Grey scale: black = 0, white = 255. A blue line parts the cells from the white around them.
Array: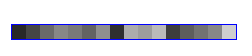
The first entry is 40
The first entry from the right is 207
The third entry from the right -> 114
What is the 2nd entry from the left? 69
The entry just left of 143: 99

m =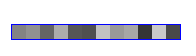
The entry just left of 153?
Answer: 194
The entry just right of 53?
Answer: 201

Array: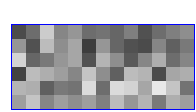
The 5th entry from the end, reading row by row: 150
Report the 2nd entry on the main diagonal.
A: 81
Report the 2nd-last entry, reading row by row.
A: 174
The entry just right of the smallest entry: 150
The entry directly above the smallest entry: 109
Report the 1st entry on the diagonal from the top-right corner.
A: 142
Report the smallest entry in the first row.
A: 75
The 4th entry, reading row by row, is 134
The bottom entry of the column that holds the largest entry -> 121
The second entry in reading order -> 109
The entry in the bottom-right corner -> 158
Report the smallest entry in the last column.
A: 115
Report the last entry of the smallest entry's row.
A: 121
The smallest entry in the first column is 67
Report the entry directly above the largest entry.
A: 75
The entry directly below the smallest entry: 81
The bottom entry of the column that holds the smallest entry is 158
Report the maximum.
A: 232
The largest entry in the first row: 204
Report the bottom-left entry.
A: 158

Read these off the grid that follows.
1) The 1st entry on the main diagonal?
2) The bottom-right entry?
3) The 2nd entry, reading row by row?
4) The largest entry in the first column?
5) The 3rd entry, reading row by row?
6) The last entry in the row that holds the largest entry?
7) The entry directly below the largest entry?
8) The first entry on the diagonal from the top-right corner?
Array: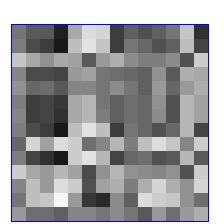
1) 117
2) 174
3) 89
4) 204
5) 89
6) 110
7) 96
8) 49

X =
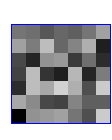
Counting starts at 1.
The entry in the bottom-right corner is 203
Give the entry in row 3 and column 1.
72
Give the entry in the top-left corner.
117
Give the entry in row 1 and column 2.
111
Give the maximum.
209
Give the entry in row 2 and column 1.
161
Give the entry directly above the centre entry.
153
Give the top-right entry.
161
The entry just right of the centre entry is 183
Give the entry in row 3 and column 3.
146
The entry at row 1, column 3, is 87
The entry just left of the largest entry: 168
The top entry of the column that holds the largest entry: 103
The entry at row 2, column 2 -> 124
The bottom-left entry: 2
